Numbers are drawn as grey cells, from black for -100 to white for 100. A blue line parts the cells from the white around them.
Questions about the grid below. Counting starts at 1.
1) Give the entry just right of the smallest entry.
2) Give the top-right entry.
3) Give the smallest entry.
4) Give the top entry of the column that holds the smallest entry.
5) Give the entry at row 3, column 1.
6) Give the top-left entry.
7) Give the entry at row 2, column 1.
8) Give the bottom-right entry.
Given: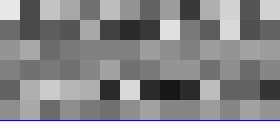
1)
-66
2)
65
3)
-82
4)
22
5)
16
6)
81
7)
-16
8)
16

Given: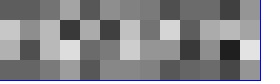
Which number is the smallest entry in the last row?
-44
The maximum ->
78
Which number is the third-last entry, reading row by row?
-16
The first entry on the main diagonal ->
-27
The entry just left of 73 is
45
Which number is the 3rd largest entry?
67
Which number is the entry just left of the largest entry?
-76
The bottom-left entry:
-21
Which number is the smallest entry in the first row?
-50
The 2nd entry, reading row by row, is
-27
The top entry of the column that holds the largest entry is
17
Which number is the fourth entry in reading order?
29
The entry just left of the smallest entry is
11
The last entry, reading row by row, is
17
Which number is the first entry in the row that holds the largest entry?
39
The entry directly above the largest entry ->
29

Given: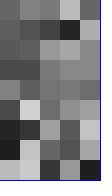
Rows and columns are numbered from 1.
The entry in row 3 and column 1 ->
-31
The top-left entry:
-20
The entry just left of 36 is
-70
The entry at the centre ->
-10
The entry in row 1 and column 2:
1
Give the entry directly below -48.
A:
19
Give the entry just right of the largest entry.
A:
-15
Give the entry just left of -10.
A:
-26
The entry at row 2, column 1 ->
-26
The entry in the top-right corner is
-20
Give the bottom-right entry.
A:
-76
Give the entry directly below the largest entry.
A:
-58

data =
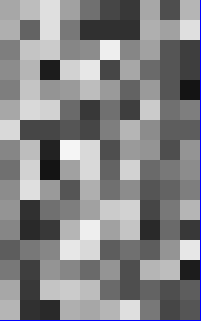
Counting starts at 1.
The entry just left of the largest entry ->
-73
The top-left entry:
31
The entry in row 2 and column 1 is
37
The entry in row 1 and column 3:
75
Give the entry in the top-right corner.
42
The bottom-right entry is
-33
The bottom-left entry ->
42
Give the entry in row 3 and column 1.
-1
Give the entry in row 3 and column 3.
59
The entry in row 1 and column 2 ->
48
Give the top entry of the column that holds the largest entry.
26

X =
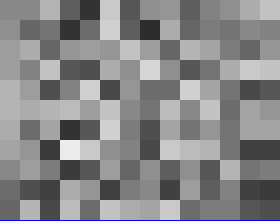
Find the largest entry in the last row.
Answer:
58
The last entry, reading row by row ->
-38
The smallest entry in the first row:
-60
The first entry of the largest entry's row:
29
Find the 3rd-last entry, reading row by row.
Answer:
-3
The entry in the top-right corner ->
52
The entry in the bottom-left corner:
-20
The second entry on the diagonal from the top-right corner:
7
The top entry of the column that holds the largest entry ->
-26
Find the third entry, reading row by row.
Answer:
41
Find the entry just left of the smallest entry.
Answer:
-26
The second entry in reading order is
7
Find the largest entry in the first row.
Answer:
58
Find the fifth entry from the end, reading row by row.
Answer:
-15
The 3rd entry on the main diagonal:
-20
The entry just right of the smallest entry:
35
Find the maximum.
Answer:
84
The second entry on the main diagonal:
-20
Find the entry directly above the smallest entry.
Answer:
12
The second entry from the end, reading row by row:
-32
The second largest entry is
68
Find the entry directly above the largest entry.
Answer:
-60
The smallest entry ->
-65
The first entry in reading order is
7
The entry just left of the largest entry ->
-54

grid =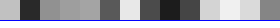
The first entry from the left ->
51
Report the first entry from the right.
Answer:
4
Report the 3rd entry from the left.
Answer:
14
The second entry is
-68
